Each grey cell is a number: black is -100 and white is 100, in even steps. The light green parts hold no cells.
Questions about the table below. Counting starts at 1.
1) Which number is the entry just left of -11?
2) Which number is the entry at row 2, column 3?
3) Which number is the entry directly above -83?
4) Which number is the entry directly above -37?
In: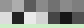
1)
8
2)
83
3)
8
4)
-1

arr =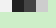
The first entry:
90
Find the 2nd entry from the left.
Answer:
-73
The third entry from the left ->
-47

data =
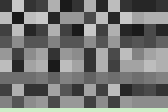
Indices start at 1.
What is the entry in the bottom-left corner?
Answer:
2
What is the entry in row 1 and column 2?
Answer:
57
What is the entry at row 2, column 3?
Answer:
48
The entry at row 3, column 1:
-50
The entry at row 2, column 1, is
48
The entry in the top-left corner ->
-60
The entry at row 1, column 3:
-60
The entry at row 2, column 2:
-80
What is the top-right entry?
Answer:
-60
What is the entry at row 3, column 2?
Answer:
48
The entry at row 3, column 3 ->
-70

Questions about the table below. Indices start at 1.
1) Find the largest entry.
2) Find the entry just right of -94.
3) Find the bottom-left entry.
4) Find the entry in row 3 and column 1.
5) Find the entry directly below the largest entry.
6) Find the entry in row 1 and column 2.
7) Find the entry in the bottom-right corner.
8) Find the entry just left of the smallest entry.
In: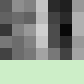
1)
62
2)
38
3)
-48
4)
-58
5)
54
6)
11
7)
28
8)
-40

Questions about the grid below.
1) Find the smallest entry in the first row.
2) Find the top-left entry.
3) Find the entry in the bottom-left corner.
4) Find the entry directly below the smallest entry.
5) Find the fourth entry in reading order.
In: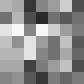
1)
-58
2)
42
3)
5
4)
94
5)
5

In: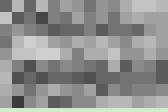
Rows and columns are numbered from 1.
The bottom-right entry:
44
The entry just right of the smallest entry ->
8
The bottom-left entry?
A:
26
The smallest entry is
-54
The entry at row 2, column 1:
53
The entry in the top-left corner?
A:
-19
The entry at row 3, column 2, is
17
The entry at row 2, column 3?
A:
-10
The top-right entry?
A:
44
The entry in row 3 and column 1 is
0
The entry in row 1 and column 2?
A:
44
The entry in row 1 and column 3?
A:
-19
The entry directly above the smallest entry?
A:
17

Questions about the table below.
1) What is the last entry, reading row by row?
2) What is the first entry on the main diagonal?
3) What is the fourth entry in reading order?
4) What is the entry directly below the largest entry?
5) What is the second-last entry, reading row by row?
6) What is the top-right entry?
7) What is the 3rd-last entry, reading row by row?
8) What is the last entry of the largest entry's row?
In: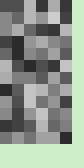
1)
-66
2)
-39
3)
-57
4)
-57
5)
26
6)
-57
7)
26
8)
-49

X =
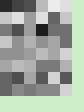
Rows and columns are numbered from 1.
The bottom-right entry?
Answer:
65
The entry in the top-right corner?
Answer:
75
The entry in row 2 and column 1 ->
55
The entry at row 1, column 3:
-39
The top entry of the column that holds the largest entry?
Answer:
85
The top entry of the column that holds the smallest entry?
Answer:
47
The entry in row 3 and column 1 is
-4
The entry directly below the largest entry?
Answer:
-21
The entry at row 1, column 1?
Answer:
-68
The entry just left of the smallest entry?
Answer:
22
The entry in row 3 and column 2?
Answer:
-39
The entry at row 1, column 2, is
-48

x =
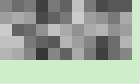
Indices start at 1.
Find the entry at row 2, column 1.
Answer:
24
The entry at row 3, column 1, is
59
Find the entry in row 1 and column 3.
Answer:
-5
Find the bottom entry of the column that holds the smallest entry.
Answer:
-58
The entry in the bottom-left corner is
41
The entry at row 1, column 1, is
5
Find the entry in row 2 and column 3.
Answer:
24
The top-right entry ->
-32
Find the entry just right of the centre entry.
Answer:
14
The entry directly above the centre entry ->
-5
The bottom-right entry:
5
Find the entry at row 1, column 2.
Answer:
-15

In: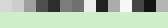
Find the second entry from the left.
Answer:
61
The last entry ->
42
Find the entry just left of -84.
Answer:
-46
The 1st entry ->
69

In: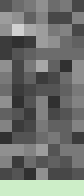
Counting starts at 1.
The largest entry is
64
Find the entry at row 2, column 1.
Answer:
23
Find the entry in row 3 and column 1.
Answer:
13
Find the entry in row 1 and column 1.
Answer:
-34
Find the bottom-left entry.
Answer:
-44
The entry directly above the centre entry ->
-54
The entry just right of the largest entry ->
32
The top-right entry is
-44
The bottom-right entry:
-34
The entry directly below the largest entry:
-62
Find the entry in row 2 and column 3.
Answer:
-24
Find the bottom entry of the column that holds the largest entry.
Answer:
-34
